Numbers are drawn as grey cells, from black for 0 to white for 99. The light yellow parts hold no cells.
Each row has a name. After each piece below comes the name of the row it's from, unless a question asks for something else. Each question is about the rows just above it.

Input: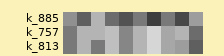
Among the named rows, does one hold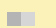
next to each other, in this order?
yes
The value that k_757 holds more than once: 70
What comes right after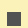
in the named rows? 47

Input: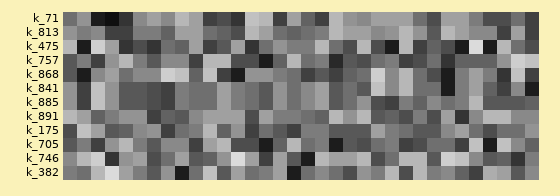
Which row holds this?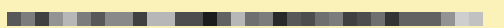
k_757
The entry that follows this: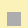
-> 62
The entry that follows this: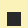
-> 34
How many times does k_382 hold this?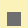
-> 5
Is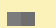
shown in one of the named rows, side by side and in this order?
yes
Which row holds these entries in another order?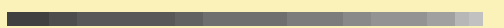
k_885

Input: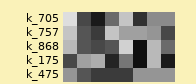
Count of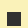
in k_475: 0
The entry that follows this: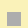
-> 14
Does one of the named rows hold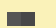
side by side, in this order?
yes
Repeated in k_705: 54

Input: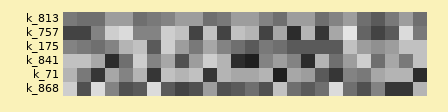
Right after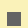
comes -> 26
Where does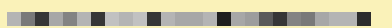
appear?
k_71
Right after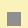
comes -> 61
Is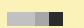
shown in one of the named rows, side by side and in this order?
yes

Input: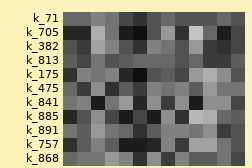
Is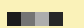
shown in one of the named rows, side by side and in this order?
no
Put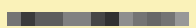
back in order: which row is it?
k_868
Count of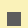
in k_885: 1
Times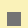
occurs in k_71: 1
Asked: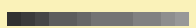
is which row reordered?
k_868

